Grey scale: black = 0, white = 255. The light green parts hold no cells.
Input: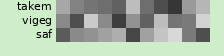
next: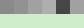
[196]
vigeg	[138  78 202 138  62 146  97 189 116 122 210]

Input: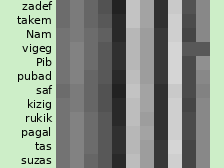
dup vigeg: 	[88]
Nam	[115 123 108  96  41 183 157  56 207  69 136]
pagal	[115 130 108  88  48 183 163  48 207  75 136]

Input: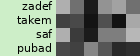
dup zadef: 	[112]
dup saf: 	[126]
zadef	[175 112  27 147 162 112]
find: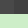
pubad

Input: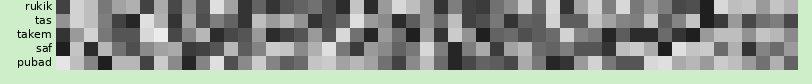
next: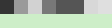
[170]
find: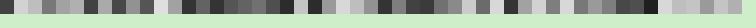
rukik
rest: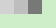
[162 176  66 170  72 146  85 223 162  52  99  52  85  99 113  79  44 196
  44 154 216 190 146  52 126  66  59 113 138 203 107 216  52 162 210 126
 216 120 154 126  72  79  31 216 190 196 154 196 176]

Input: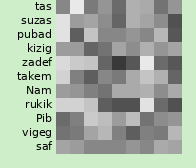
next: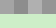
[164]
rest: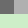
[170 115 149]
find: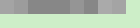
saf
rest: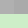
[115 149]
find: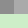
Nam
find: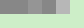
pubad
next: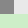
[122]

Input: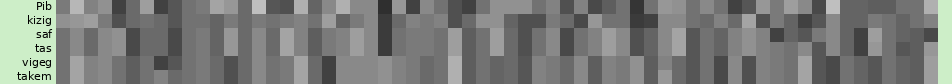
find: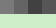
kizig
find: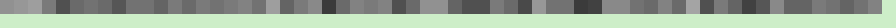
kizig
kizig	[145 151 158 122  80 106 114 106  86 114 114 100 122 106 122 114 122 130
 114 158 100 122 137  59 106 130 122 130  80 106 145 145 100  80  80 122
 106  73 151 114 114  59  65 137 137 114 106 130 106 164  80 122 100  65
  86 137 100 100 122 114 100 114 130]
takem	[114 164 130 137 114  94 114 130 106 114 122 106  80 106 137 114 122 164
 106  65 137 137 137 145 130 122 106 114 176  94 114 100 106  86 130 122
 106 137  94 130 122 145  94 151 106  86 114  73 137  80 130 122 114 164
  86  73 114 100  86 114 100  94 158]
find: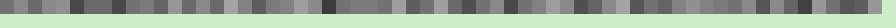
tas
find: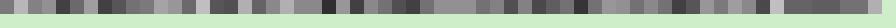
Pib

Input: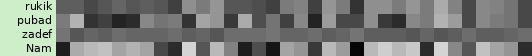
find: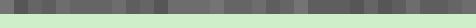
zadef
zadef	[116  86 101  94 109 101 101 101 109  94 101  86 109 109 109 116 101 101
 109  94 101 116  94  94  94  86 101  86  94 109  94  94 101 109]
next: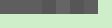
[109]
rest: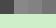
[72]

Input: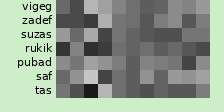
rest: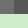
[124 139  87 124]
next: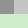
[68]
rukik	[ 53 131  47  60 111  99 111  93 105  87  74]
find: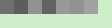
saf
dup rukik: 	[111]
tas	[117  80  26 181 111  93  80  99  87  87 124]

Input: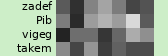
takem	[137  69 149  61  97  76  76]

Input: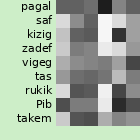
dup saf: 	[218]
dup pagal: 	[97]
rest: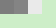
[218 152]
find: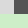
rukik

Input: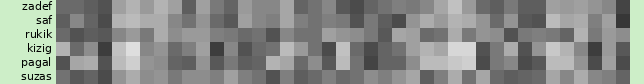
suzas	[114  88 100  75 148 172 141 148 121 141 141 127 160 127 114  82 127  94
 106 127 106 114 141 127 148 166  94 127 172 114 166 106  94 100 106 166
 135 172 135 127 100]
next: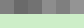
[166]
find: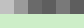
zadef
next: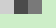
[135]
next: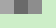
[88]
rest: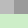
[114  75 193 106  75 100 114 160 179 166 215 215  82 121 172  82 148 200
 179 135  61 154  88]
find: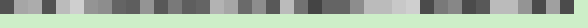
pagal

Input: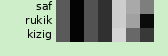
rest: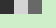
[56]
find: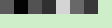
kizig
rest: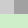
[11]

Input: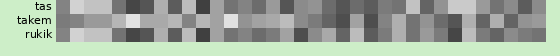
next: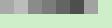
[78]
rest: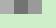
[123  70 188 123 100 139 123 115]
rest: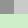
[202 154 115 139  92 139]
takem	[123 131 154 154 182 225 169 169 182 131 182 162 225 147 162 169 188 139
 123 100  78 162  78 131 175 115 147 108  85 175 100 175 100 147 154]
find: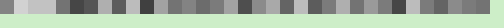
rukik
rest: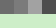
[139 169 100 188  92 123 175 115 154 123  70 188 123 100 139 123 115]
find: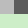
rukik

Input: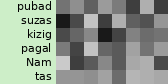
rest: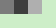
[62]
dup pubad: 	[62]
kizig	[ 74 102 136  25  68 130 108 115]
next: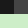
[130]
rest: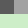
[115 155]
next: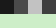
[175]

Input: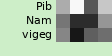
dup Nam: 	[44]
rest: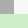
[ 87 199]

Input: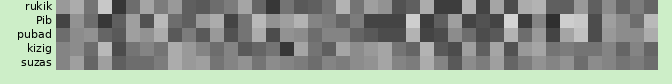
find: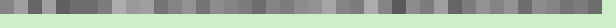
suzas
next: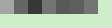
[179]
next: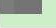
[132]
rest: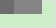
[101  89  76  76 179  68  76 140 109  76  89 179 109 153  68 165 193  76
 153 140 140 172]
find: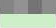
suzas
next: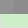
[109]
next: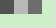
[95]

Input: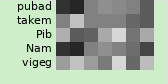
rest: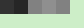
[109  69]
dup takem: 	[129]
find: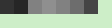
Nam
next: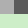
[97]

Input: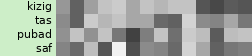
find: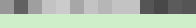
kizig
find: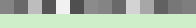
saf
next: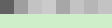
[195]
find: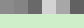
saf
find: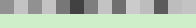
pubad

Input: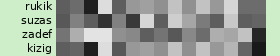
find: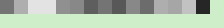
zadef
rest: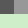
[160 144 194 144 194 152 181 100  25]
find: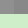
zadef
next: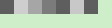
[100]

